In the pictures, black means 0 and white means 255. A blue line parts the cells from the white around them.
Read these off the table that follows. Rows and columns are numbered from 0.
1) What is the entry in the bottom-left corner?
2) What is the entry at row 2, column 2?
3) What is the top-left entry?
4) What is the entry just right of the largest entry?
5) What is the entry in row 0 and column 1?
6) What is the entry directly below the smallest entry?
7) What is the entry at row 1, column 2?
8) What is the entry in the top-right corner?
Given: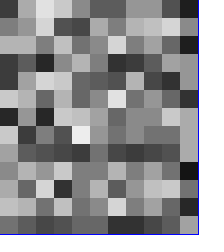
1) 114
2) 126
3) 60
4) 150
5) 171
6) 114
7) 213
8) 30

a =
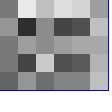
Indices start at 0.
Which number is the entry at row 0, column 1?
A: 233
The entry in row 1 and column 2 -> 140
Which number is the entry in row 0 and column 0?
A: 121
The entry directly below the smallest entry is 158
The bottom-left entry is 100
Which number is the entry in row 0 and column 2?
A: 191
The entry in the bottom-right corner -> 191
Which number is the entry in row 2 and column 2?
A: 140
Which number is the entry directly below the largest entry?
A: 46

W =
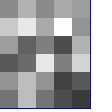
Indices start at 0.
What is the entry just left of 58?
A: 77
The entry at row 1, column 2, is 169
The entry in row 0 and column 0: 138
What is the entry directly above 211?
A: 178
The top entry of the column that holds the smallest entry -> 157
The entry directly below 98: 107
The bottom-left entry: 116
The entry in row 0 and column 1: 178
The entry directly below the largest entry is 77

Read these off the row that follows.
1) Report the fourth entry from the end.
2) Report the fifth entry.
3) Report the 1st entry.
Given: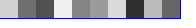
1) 219
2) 132
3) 209

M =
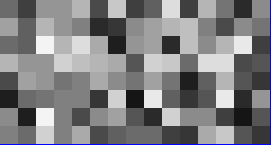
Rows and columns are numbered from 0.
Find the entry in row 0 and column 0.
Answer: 107
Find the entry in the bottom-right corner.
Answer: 54
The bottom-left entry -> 128
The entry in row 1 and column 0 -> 161
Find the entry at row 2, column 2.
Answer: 244
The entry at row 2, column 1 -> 96
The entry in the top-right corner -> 139
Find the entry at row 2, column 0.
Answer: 107
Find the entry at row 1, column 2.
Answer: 181
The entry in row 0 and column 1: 63

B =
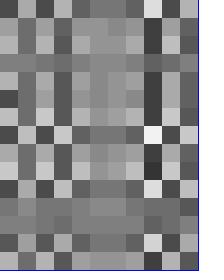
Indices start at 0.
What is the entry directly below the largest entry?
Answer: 63
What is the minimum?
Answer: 52
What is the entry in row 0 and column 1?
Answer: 170
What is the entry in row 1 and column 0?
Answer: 159
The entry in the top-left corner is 75
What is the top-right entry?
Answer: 179
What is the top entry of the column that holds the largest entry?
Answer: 221
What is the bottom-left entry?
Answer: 179
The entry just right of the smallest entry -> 200
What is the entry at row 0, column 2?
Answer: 75
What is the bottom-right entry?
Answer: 87
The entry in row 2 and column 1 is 109
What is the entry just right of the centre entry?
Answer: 118
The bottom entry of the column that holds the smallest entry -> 63
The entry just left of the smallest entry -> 190
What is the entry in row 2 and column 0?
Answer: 179
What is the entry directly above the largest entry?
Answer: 63
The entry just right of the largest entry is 75

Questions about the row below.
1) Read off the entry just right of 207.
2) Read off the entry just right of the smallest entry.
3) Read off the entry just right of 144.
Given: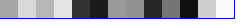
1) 250
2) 207
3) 38

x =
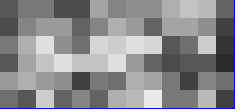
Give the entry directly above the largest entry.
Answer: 164
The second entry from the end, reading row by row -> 186
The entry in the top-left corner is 87
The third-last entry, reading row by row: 120
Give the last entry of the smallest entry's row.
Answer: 42
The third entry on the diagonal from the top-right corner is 111
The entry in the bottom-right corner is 64
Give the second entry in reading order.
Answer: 120
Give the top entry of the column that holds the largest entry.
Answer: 143
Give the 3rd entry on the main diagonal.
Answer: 223
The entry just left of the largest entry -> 186
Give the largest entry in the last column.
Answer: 111
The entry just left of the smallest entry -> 87
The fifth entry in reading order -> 76
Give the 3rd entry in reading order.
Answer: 120
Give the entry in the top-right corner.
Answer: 99
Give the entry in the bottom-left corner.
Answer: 111
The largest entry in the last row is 233
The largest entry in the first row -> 195
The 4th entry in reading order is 76
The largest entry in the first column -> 154

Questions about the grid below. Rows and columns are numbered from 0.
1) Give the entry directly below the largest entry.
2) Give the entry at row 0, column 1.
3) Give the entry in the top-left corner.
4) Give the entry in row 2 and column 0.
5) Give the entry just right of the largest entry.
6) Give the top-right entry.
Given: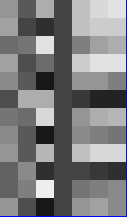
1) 24
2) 89
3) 149
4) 108
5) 68
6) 226

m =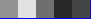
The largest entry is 225
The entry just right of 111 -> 40
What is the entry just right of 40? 69

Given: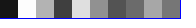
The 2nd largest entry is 223
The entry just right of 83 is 107
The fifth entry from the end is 145
